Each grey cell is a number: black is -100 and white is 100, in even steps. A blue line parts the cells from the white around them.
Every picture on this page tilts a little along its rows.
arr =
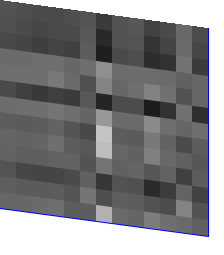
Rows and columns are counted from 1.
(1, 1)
-35
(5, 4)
-5
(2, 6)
-31
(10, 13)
-28
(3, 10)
-65
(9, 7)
48
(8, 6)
-43
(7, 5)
-14
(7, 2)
-14
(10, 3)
-26
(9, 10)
0
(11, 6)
-24
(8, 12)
-41
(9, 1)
-21
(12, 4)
-28
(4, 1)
-16
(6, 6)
-31
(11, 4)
-46
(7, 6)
-21
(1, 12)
-18
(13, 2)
-19
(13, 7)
39
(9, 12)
-25
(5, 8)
-19
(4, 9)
-15
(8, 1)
-27
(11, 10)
-66
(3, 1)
-43
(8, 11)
-22
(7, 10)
8
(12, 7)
-39
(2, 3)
-45
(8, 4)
-22

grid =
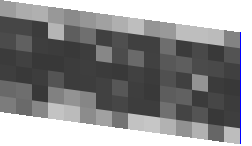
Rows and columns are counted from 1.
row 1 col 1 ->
23
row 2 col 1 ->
-45
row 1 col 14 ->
47
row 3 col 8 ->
-40
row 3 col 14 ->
-43
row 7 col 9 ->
52
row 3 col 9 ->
-17
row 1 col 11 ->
20
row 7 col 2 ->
-17
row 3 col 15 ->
-50
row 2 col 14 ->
-55
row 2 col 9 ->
-50
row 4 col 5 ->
-53
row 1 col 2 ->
35
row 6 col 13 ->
-34
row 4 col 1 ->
-54
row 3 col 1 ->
-41
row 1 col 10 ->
17
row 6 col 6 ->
5
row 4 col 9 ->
-49
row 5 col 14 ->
-45
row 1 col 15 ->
3
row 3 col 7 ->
6
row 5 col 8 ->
-32
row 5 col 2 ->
-55
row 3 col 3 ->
-51
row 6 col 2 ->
-14
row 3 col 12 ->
-26
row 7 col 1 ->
-3
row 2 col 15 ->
-35
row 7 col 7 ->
26
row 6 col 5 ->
15

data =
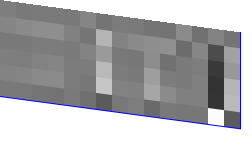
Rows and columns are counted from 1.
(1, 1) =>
-1
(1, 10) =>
-9
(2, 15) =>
26
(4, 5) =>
-3
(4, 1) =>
-1
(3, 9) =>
-7
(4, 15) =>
42
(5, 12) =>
0
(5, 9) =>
1
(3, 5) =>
-4
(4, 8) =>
-3
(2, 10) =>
11
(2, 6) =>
-8
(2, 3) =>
11
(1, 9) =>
-4
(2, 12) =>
-15
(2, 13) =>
5
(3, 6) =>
3
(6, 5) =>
-4
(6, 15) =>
-29
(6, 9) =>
-2
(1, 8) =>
-3
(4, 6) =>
-3
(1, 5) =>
-5
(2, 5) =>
1
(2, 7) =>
41

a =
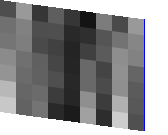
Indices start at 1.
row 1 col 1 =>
-39
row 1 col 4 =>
-26
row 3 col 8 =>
11
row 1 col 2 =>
20
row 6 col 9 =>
-31
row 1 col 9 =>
20
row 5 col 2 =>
-16
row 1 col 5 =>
-58
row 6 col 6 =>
12
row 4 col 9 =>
-21
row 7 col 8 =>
61
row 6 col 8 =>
38
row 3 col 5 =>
-72
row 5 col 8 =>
12
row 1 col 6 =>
-84
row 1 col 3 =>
-58
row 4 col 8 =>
14
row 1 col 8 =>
-42

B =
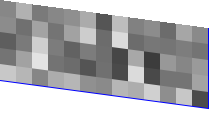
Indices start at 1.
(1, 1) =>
6
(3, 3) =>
62
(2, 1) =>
10
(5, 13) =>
-41
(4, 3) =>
78
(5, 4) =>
35
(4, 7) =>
-12
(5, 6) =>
13
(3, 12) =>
5
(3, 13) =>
21
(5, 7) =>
8
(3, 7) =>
-14
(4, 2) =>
27
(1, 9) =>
1
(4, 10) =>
-43
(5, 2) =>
43
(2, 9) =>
-15
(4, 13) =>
28
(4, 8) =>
-42
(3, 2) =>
-4
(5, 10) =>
63
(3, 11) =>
19
